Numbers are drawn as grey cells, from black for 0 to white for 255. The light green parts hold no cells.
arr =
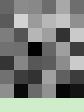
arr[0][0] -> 102
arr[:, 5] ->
[110, 144, 202, 61, 203, 60, 20]
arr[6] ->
[142, 10, 106, 145, 6, 20]
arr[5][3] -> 161
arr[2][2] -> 182
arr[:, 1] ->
[139, 211, 84, 111, 134, 61, 10]
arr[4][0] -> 52
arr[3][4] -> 159
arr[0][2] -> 136
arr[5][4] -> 96

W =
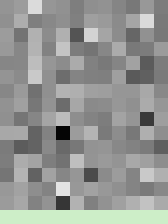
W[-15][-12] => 148
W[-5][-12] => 123
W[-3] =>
[117, 180, 98, 162, 134, 150, 75, 139, 156, 132, 201, 176]
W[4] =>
[134, 135, 189, 150, 140, 171, 129, 121, 133, 162, 91, 124]
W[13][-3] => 132
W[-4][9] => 168
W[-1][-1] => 170
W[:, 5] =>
[126, 128, 84, 124, 171, 132, 175, 167, 142, 156, 120, 191, 150, 152, 178]
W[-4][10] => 160
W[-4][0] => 125
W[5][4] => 109
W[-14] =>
[144, 173, 127, 136, 143, 128, 159, 154, 139, 165, 218, 121]
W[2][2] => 177
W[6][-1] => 136
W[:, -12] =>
[148, 144, 156, 153, 134, 148, 135, 146, 144, 168, 123, 125, 117, 152, 155]
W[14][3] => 147
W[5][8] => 159
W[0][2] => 219
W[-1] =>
[155, 167, 130, 147, 54, 178, 128, 146, 160, 176, 194, 170]
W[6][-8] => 179
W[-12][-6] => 116
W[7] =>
[146, 160, 119, 147, 108, 167, 138, 140, 151, 144, 171, 150]
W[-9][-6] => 160
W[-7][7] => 125
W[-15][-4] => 133
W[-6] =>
[168, 169, 99, 130, 5, 156, 180, 122, 141, 120, 175, 142]
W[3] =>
[153, 135, 179, 130, 196, 124, 116, 135, 171, 121, 124, 155]
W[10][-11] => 92
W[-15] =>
[148, 156, 219, 150, 145, 126, 143, 146, 133, 120, 152, 124]
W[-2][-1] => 136
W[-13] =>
[156, 115, 177, 140, 176, 84, 211, 165, 140, 102, 145, 120]
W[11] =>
[125, 172, 163, 126, 114, 191, 148, 154, 148, 168, 160, 141]
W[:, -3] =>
[120, 165, 102, 121, 162, 90, 150, 144, 149, 120, 130, 168, 132, 132, 176]
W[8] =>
[144, 117, 134, 165, 188, 142, 131, 125, 163, 149, 57, 158]
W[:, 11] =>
[124, 121, 120, 155, 124, 122, 136, 150, 158, 142, 95, 141, 176, 136, 170]

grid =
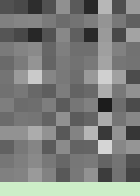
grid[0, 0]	81
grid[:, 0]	[81, 128, 85, 122, 106, 116, 113, 126, 107, 146, 97, 118, 128]
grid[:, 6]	[40, 126, 41, 111, 121, 153, 105, 129, 100, 182, 100, 122, 146]
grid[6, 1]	120
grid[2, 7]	154
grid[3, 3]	102
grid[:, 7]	[183, 148, 154, 159, 164, 208, 173, 28, 171, 57, 213, 100, 60]
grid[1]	[128, 133, 135, 122, 108, 115, 126, 148, 120, 96]
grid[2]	[85, 72, 39, 83, 136, 95, 41, 154, 72, 163]
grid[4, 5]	114
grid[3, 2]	138
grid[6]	[113, 120, 104, 94, 125, 99, 105, 173, 120, 145]
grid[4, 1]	123
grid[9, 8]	148
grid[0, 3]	81
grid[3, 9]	114
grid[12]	[128, 131, 154, 130, 88, 120, 146, 60, 114, 67]
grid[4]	[106, 123, 148, 100, 122, 114, 121, 164, 118, 115]
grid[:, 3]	[81, 122, 83, 102, 100, 134, 94, 126, 99, 146, 91, 120, 130]
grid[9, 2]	172
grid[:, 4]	[144, 108, 136, 127, 122, 121, 125, 91, 145, 88, 139, 103, 88]
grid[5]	[116, 154, 202, 134, 121, 110, 153, 208, 161, 76]
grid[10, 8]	135

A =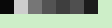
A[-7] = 8
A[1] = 205
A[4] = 62

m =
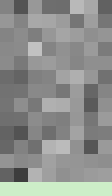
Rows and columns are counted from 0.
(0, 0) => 131
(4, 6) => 143
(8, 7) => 155
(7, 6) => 90
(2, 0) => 132
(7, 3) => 176
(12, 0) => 98
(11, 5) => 149
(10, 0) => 103
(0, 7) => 97
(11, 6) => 145
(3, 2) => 193
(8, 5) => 151
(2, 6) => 143
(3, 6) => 155
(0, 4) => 109
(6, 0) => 114
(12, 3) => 159
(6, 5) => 156
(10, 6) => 86
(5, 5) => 175
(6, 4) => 119
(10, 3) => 179
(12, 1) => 61
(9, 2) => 134
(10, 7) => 154
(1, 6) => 158
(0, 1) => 83
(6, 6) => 102
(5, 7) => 113
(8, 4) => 127
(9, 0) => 99
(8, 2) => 140
